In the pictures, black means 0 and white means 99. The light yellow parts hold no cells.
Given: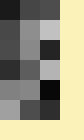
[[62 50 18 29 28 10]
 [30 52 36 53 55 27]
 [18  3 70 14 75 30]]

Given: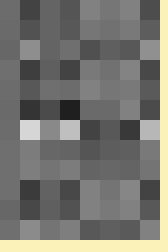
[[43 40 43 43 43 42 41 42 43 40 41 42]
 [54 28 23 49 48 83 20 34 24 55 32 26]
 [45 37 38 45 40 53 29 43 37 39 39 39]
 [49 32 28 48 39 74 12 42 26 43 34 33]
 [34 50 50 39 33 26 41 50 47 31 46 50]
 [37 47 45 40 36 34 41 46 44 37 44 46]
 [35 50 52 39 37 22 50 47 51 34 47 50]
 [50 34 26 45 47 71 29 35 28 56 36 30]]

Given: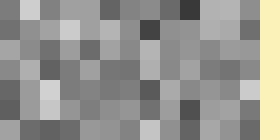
[[63 37 40 53 64 44 48]
 [42 60 60 68 54 56 80]
 [38 77 81 38 44 63 50]
 [42 58 48 48 61 79 62]
 [59 49 51 62 42 62 62]
 [57 55 47 46 63 70 39]
 [51 58 49 45 53 55 51]
 [76 44 35 68 70 26 54]
 [56 61 66 53 54 56 41]
 [39 31 53 63 58 57 22]
 [65 61 58 48 53 68 69]
 [57 63 53 45 60 66 70]
 [41 47 79 53 59 43 55]]

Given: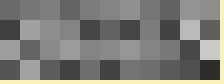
[[33 61 25 41]
 [63 39 62 46]
 [36 53 55 49]
 [26 60 51 39]
 [43 51 27 48]
 [26 53 38 51]
 [45 58 27 56]
 [43 51 48 46]
 [35 47 26 38]
 [31 28 72 57]
 [17 78 37 55]]

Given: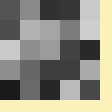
[[10 55 78 30 33]
 [41 40 55 69 53]
 [15 24 60 64 19]
 [72 24 26 48 21]
 [28 66 16 80 78]]

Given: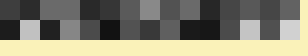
[[11 24]
 [75 17]
 [13 41]
 [52 41]
 [29 16]
 [ 7 21]
 [32 35]
 [22 53]
 [37 32]
 [10 41]
 [ 9 15]
 [29 27]
 [76 34]
 [31 27]
 [81 38]]

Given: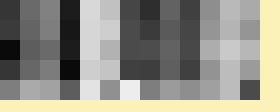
[[49 21  4 23 21]
 [66 40 36 39 41]
 [63 48 41 49 50]
 [36  4 11  9 11]
 [88 80 83 83 84]
 [56 76 69 80 75]
 [92 25 29 29 27]
 [49 24 30 23 18]
 [60 37 38 35 38]
 [55 25 28 27 25]
 [62 57 67 58 55]
 [73 73 78 70 72]
 [29 60 71 58 66]]
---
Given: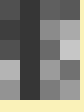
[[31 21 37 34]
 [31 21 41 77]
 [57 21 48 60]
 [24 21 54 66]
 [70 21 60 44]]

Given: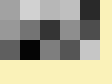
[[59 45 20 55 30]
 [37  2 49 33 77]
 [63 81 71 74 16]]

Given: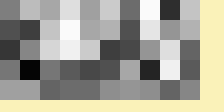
[[62 62 39 42 42 55 58 55 39 52]
 [46  2 46 35 28 31 65 14 93 35]
 [49 73 65 86 62 79 42 97 18 76]
 [31 24 76 97 65 69 31 89 58 69]
 [21 52 83 93 79 24 28 58 86 39]]

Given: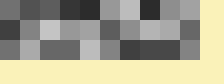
[[44 32 36 21 17 59 73 17 55 63]
 [44 66 40 40 73 51 25 28 28 51]
 [25 51 76 59 63 36 55 70 66 40]]

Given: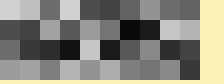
[[42 22 18  7 77 10 34 53 18 26]
 [81 74 42 81 30 26 38 57 42 38]
 [60 63 49 70 57 67 49 45 53 22]
 [30 26 63 34 60 45  4 10 77 70]]

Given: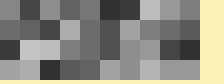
[[63 67 19 35 38 63 55 70 59 59]
 [42 38 27 67 42 31 63 49 42 35]
 [52 27 55 38 46 19 23 73 59 49]
 [23 76 73 49 42 31 55 59 27 19]]

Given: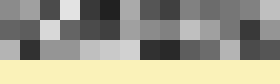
[[54 62 29 88 22 13 66 33 25 50 42 46 50 74]
 [70 19 58 58 74 78 81 19 16 36 42 70 29 33]
 [39 36 84 39 29 25 62 54 50 74 62 46 22 58]]

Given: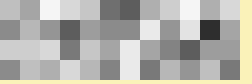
[[54 71 58 36 61 54 54 91 58 88 18 64]
 [54 74 68 84 71 51 91 47 71 58 74 47]
 [80 80 84 47 77 64 91 64 51 36 61 61]
 [74 64 95 84 77 43 36 68 80 95 68 84]]
